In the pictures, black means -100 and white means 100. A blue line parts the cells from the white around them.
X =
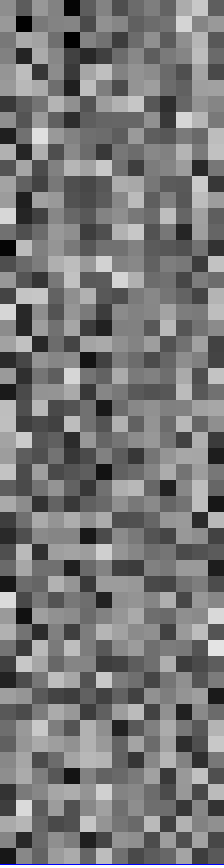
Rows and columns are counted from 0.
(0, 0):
11
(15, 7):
-11
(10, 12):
-69
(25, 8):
7
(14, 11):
-71
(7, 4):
-65
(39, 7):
27
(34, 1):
46
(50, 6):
26
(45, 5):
40
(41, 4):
4
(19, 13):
49
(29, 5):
-26
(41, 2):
30
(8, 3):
20
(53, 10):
-19
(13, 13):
-26
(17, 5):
-30
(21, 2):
-69
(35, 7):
-50
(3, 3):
6
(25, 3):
-43
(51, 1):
43
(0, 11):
35
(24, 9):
-36
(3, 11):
4
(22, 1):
-44
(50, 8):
11
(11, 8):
32
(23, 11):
33
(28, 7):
-28
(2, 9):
13
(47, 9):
7
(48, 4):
-84
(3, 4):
-49
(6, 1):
-28
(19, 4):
18
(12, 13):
23
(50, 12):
6
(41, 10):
37

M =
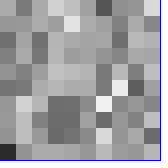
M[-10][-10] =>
34
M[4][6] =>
-5
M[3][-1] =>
30
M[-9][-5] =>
35
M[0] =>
[34, -4, 33, 64, 50, 26, -33, 13, 17, 70]
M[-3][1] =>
49
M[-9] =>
[18, 19, 35, 24, 78, 35, 25, 1, 34, 6]
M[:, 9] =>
[70, 6, 40, 30, 49, 25, 5, 49, -16, 43]
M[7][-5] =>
26
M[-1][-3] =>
22
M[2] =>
[-12, 29, -11, 42, 33, 29, 30, -13, 45, 40]
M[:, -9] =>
[-4, 19, 29, 33, 1, -5, 65, 49, 49, 15]
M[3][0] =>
0
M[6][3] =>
-14
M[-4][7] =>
7
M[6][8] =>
18
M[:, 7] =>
[13, 1, -13, 5, 44, 84, 7, 18, 17, 22]
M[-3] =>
[20, 49, 1, -15, -15, 26, -15, 18, 2, 49]
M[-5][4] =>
35
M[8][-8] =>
20
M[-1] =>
[-67, 15, 34, 34, 30, 18, 45, 22, 18, 43]
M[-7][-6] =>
23
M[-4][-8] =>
43
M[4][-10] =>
15

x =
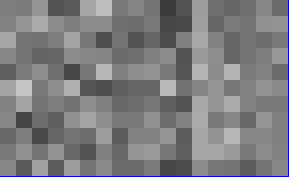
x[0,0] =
-2
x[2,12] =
32
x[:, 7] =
[-6, -13, -10, -17, 0, -26, -18, -6, -28, -18, -16]
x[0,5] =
31
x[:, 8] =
[4, -14, -35, -12, 11, -21, -15, -6, 2, 17, -17]
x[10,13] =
-7
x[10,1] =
-30
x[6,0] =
3
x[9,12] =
30
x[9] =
[-5, 14, -8, 15, -18, -34, 0, -18, 17, 21, -7, -25, 30, 30, 20, -4, 10, 2]
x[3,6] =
4
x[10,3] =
-27
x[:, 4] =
[-30, -1, 28, 9, -44, 38, -11, 13, -9, -18, 22]
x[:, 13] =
[-13, -19, 3, 11, 10, 17, 18, -5, 16, 30, -7]
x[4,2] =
12
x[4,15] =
-3
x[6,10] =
-26
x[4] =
[-26, -3, 12, -12, -44, -7, 43, 0, 11, 16, -5, -33, 42, 10, 42, -3, 3, -17]
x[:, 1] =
[-3, 17, -8, -8, -3, 54, 28, -46, -2, 14, -30]
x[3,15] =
-8
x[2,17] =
-4
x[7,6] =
11
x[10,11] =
-40
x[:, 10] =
[-54, -45, -40, 10, -5, 45, -26, -14, 18, -7, -45]
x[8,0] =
-18
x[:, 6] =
[48, 10, -38, 4, 43, -38, 1, 11, 23, 0, 8]
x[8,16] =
5
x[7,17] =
1
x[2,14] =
-21

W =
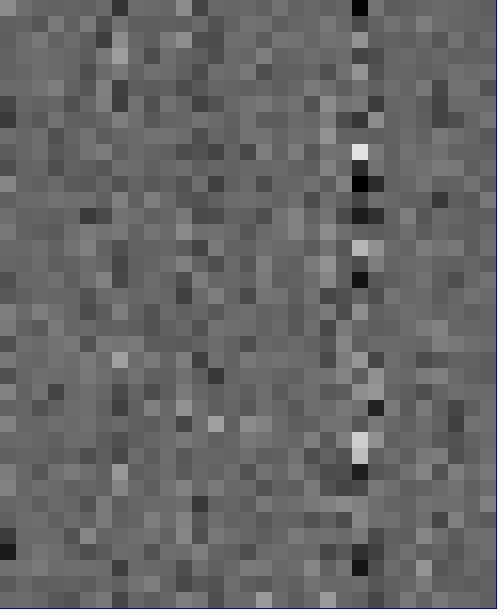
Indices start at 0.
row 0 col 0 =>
8
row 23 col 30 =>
-29
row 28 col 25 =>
-26
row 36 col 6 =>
-18
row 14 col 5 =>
-5
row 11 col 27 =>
-25
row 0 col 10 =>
-20
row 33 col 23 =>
-42
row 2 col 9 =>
-26
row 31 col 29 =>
-21
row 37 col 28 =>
-16
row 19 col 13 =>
-32
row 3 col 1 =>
-15
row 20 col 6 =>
-25
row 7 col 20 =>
-3
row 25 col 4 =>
-15
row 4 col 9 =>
-11
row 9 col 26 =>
-16
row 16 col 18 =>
-25
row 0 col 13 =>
-18
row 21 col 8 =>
-5
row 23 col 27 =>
1
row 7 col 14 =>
-24
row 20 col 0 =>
-4
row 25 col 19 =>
-13
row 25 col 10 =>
-18
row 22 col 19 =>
-16
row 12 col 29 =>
-32
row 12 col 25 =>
-25
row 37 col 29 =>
-16
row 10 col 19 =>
-26
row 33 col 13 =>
-6
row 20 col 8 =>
-26
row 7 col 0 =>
-55
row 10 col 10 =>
-18
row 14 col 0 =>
-6
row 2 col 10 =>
-4
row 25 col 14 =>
-19
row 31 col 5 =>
-35
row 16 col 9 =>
-21

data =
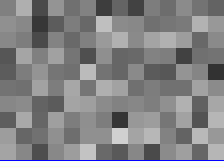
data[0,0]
0
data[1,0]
13
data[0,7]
-21
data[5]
[-10, -13, 27, -2, 31, -8, 37, 27, -13, -2, -11, -11, 27, 10]
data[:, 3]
[15, -27, 3, 26, -8, -2, -29, 25, 14, 7]
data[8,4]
-14
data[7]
[-26, 32, -20, 25, -2, 11, -2, -58, 20, 24, -7, 27, -35, 43]
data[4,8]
8
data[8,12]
45
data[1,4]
-3
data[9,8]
5
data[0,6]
-52
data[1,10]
-7
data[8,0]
24
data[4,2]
15
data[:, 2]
[-42, -57, -41, 0, 15, 27, -23, -20, -11, -39]
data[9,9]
-42
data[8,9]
44
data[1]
[13, 7, -57, -27, -3, -19, 50, 10, 7, -12, -7, -5, 40, 20]
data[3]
[-33, 30, 0, 26, -9, -37, 12, -20, -18, 2, -1, -49, -13, -10]
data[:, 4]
[-13, -3, -18, -9, -12, 31, 28, -2, -14, 24]
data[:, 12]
[-10, 40, -19, -13, 4, 27, -24, -35, 45, -20]
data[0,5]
2
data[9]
[28, 5, -39, 7, 24, 52, -17, -30, 5, -42, 10, 25, -20, 42]
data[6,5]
25
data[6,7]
2
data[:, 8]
[-48, 7, 8, -18, 8, -13, 5, 20, 29, 5]

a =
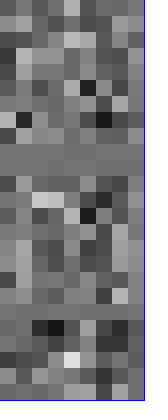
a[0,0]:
-28
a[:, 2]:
[-32, -20, -19, 15, -8, -38, -12, 11, 6, -10, -10, -17, 55, -41, -12, -31, -21, -9, -17, -11, -64, -29, -33, 17, -17]
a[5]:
[-28, -4, -38, -16, 33, -73, 7, -45, -5]
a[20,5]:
24
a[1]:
[9, 26, -20, -37, -14, -40, -34, 21, 8]
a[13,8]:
-2
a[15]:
[3, 31, -31, -41, 7, -50, -39, 23, 12]
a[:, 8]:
[-8, 8, -24, 16, 2, -5, -7, -27, 9, -10, -11, -2, 12, -2, -6, 12, 9, 2, 1, -10, -31, -23, -27, -12, -13]
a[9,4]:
-11
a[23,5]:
-30
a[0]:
[-28, -8, -32, -13, 38, -36, -16, -17, -8]
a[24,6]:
-45
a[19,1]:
-11
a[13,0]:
-27
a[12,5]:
-40
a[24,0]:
-18
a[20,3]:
-83
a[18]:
[1, 11, -17, -27, 0, 2, -50, 40, 1]
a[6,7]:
29
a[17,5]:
6
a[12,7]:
-29
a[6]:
[-5, -1, -12, -18, 0, 13, -41, 29, -7]
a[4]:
[-42, 24, -8, -8, -19, 7, -22, -32, 2]
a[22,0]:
-52
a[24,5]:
26
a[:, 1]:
[-8, 26, -34, 42, 24, -4, -1, -69, 27, -10, -10, 21, -4, 4, -2, 31, 26, 24, 11, -11, -13, -18, -39, -32, -14]
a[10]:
[-10, -10, -10, -11, -10, -10, -12, -11, -11]
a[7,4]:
-7
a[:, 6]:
[-16, -34, -32, -36, -22, 7, -41, -82, -22, -10, -12, -35, -67, -2, -42, -39, -33, -22, -50, -12, -45, -58, -27, -59, -45]
